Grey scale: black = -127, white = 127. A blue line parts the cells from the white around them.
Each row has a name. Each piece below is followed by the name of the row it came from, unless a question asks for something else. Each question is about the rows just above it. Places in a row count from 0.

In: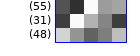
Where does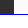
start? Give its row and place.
(55), 1
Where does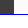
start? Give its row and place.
(31), 0

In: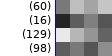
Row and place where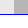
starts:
(129), 0
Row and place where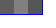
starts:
(16), 1
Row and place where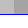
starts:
(60), 1
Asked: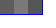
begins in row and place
(98), 0
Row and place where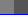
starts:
(16), 2

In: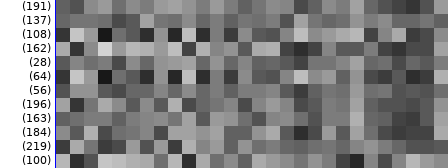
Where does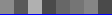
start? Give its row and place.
(196), 6
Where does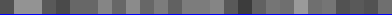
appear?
(56)

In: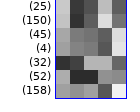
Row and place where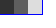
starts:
(150), 1
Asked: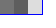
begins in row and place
(45), 2
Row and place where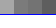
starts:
(45), 0
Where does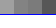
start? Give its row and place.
(4), 0
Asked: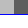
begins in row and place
(25), 3

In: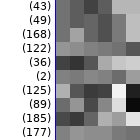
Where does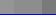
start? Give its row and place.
(177), 1
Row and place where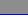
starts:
(177), 2
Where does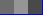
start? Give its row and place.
(89), 0
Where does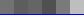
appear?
(49)
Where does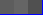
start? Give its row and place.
(49), 1
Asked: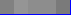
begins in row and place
(177), 0

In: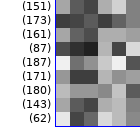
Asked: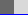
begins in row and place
(62), 2
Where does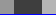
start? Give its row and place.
(171), 0
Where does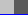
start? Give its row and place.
(180), 4
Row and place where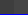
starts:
(173), 0
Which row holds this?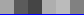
(143)

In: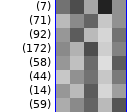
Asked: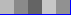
(71)
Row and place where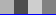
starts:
(172), 1
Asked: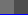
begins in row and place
(7), 0
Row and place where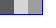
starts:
(14), 2
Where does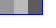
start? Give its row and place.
(14), 0
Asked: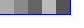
(59)

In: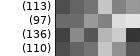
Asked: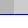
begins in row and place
(136), 3
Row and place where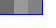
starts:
(97), 1

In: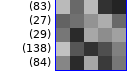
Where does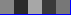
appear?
(84)
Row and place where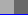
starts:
(27), 3

